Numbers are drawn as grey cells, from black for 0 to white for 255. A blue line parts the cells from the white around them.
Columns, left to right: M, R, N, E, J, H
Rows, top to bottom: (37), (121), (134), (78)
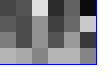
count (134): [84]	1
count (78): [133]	2

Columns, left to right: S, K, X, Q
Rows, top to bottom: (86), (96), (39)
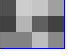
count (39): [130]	2
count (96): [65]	2
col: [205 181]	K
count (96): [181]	1

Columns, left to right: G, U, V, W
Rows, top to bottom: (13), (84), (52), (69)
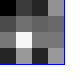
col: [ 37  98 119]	V
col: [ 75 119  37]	G
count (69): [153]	2
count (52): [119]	3
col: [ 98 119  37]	V
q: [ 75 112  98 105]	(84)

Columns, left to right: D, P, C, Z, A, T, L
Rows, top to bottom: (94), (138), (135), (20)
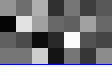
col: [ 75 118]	P
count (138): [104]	2
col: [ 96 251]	A
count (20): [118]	3

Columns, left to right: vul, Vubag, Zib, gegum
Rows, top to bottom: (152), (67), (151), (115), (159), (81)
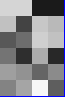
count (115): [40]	1
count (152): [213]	2

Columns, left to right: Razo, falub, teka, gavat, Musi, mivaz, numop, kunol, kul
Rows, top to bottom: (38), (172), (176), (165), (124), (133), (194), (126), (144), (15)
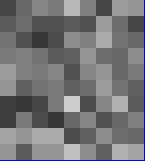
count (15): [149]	3
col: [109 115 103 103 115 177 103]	kunol
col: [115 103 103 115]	kunol

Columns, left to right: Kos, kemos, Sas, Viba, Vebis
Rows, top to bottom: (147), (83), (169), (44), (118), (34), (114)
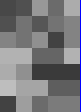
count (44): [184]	0
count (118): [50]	0
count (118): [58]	3
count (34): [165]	2
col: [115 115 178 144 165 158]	kemos

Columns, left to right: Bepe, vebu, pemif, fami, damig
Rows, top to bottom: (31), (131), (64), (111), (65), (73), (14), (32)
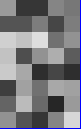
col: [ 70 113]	fami
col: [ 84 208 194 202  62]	Bepe
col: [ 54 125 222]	pemif
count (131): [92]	0
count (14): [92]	0
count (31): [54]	2

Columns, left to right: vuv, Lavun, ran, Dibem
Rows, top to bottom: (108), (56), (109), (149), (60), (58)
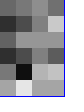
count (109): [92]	0
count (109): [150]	3
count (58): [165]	3
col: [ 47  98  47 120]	vuv

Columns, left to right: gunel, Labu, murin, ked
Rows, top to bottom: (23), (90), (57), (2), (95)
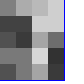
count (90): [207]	2
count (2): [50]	1
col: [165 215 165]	murin
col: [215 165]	murin
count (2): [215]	1
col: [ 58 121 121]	Labu
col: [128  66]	gunel

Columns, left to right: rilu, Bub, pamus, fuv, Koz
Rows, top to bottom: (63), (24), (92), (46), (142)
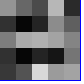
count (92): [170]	1
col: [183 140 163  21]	fuv
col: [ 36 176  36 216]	pamus

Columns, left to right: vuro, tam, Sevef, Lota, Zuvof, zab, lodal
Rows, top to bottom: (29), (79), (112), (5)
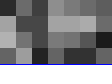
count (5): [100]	3
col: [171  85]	zab
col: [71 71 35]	Sevef
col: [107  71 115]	tam
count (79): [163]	3
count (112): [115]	2

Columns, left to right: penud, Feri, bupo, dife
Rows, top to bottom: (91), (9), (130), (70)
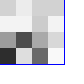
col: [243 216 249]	dife
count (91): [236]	1
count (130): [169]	1
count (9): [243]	3
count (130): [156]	1

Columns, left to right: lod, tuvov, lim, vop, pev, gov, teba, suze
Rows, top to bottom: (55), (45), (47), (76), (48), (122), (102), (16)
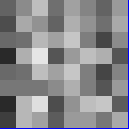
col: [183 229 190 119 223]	lim
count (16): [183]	1
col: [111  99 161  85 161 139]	vop
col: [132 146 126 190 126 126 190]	gov
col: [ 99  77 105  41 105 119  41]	lod
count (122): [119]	3

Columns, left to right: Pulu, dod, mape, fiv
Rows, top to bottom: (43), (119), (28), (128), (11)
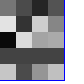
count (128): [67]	4
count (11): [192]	1
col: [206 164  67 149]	mape
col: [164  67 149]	mape

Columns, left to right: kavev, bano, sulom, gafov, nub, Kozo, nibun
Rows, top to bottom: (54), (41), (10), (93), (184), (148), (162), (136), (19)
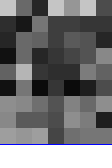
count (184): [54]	1
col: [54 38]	nibun
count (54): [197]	3
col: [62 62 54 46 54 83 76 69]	gafov

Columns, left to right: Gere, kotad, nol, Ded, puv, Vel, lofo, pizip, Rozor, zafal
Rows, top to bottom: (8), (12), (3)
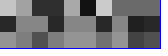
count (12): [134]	5
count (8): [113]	0
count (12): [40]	4
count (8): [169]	1
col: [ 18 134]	Vel
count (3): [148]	4
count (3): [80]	2

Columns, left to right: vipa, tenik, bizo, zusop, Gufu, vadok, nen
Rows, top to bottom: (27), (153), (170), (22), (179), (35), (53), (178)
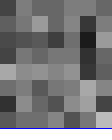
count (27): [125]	3
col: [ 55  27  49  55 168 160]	vadok
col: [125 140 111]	tenik
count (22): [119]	3
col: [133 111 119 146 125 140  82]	Gufu
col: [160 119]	vadok

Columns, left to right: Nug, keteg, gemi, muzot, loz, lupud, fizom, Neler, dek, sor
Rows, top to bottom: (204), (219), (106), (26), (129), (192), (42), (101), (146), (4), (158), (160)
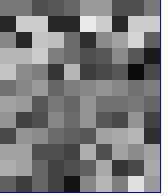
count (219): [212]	0
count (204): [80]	3
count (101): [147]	3
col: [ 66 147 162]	keteg
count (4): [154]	0

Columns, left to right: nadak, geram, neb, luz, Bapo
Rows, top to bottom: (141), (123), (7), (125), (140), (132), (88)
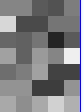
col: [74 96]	geram
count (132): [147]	3
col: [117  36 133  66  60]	luz
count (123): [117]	2
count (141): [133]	2
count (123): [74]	2

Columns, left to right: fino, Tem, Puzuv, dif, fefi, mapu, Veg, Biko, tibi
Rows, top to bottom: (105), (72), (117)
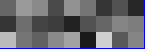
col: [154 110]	Tem
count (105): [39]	1
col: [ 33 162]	fefi
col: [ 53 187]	fino
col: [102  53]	fino

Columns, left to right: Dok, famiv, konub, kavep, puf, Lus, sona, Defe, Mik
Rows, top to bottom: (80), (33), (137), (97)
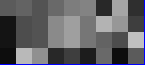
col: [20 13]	Dok
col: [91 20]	Dok
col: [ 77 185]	famiv
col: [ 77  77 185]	famiv
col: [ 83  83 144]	konub

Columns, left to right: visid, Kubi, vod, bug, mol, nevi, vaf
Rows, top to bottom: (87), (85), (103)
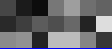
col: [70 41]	visid
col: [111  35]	nevi
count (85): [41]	1
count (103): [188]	2

